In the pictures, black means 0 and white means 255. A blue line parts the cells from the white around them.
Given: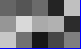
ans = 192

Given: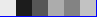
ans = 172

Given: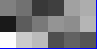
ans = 187

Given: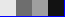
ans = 110

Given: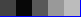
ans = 88

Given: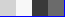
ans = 107

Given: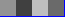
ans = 106

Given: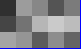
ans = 182
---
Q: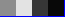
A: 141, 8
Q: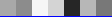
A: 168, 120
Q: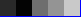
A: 41, 201
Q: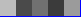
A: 189, 155
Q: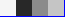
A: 245, 197
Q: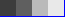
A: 61, 233
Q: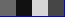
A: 104, 70
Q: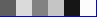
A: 95, 252
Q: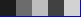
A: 28, 210
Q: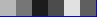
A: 183, 95
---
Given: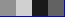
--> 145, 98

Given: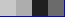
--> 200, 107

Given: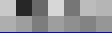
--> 201, 150

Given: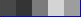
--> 72, 157

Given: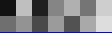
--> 18, 221

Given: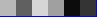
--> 184, 52
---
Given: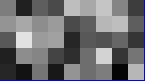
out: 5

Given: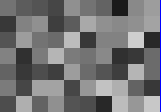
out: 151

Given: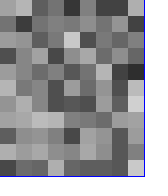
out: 87

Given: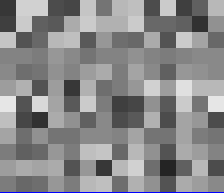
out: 157

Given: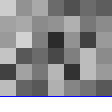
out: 114
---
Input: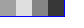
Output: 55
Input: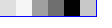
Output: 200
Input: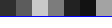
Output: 163
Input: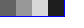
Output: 30
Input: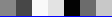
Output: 200
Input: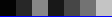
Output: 196
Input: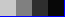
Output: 7
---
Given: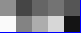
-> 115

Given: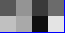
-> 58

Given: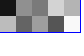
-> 211

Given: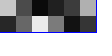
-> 60

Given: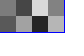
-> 217

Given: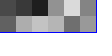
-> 218
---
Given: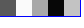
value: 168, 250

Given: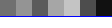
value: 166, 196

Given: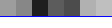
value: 92, 191

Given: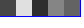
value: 46, 224

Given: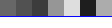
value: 150, 222

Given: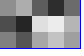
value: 223, 236
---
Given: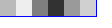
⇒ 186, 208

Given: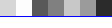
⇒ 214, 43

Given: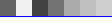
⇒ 100, 205

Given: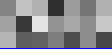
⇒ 133, 70

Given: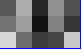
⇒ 88, 201

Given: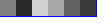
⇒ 128, 59

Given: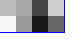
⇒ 189, 104

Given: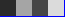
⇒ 42, 219

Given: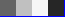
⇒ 100, 38
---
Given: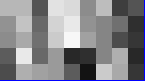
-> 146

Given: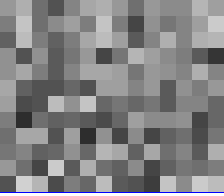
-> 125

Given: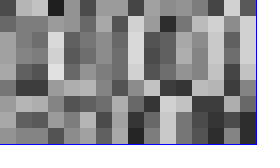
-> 104

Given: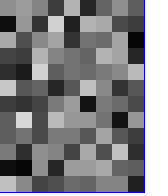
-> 14

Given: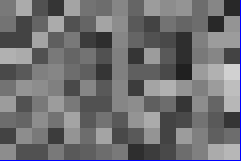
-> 115
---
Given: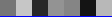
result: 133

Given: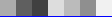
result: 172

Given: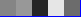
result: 133

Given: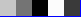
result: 116

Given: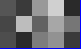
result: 98

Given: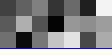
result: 113

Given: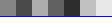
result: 132
